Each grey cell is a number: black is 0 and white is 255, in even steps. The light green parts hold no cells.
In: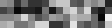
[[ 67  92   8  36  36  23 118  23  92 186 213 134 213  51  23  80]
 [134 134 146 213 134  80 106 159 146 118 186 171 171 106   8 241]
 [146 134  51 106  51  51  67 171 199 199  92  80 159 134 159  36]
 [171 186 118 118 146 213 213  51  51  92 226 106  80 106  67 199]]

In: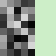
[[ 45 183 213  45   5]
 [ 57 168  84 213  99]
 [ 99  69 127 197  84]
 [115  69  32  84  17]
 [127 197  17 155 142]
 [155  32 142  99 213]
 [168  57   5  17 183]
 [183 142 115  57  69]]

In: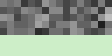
[[ 69 124 111 111 124  44  57 111 111  85 148 136  85  69  85 136]
 [ 85  98  85 136 124 111  57 136 136  69 136  85 111 136  57 161]
 [ 98 124  98  98 111 161 136  85 124 124 148  98  98 136  31 111]
 [124 111 124  57  85  69 148 124  98  69  85 124  85  57 124  57]
 [148 136  69  98 111 148 161  98  98  69  85 111  85  57 148 190]]

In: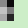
[[137  11]
 [168  38]
 [194 122]]

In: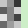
[[ 94 132 212]
 [106 157 198]
 [198 145  54]
 [228 132  66]]

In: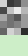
[[ 73 194 235 182]
 [101 210 182  44]
 [130 114 130 154]
 [168 114  86 154]
 [210  57  73 142]]

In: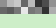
[[103  91 118 231 118 130  50 173]
 [144 186 200 103 186  50  77 144]]

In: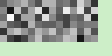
[[ 52 164 193 150 110 179 150 193 110 150 193  95 179  81]
 [ 95 136 150 179 123  81 179 179 110 123  81 209 150  52]
 [110 249  52 164 164  67 225 136  81  67 110  95 209  38]
 [136  22 193  81 164 225  38 164  95 237 150 225  67 209]
 [164  95  81  52 179 110  95  95 123  67 136 110 123 123]
 [179  67  38  67 136 193 110 123 136 193 179  22 136 150]]

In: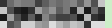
[[ 24 160  80  36  94  36 132  94  64  64  80  24 184  50  36]
 [ 50 107 132 120 120  64  94 120 107 120 132  94 148  80 196]
 [196  80  36  24  50 160 120 148  94 120  36 172  24 107  50]
 [221  80 107 208 208 160 148 221 184 160 196 184  50 221 221]]
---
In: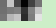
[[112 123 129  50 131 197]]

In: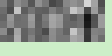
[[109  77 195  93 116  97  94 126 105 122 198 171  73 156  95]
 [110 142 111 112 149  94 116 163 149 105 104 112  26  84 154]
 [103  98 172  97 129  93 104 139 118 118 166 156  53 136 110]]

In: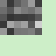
[[109  86 138 122 113 137]
 [ 55 166 143 161  86 207]]

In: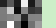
[[125 203  14 135  55  65]
 [108 254  94   1 113 158]]

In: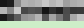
[[182 136 202  72  84  79  20  49  33  75  55  57]]

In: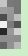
[[157 152 117]
 [241 123  83]
 [143 143 141]]
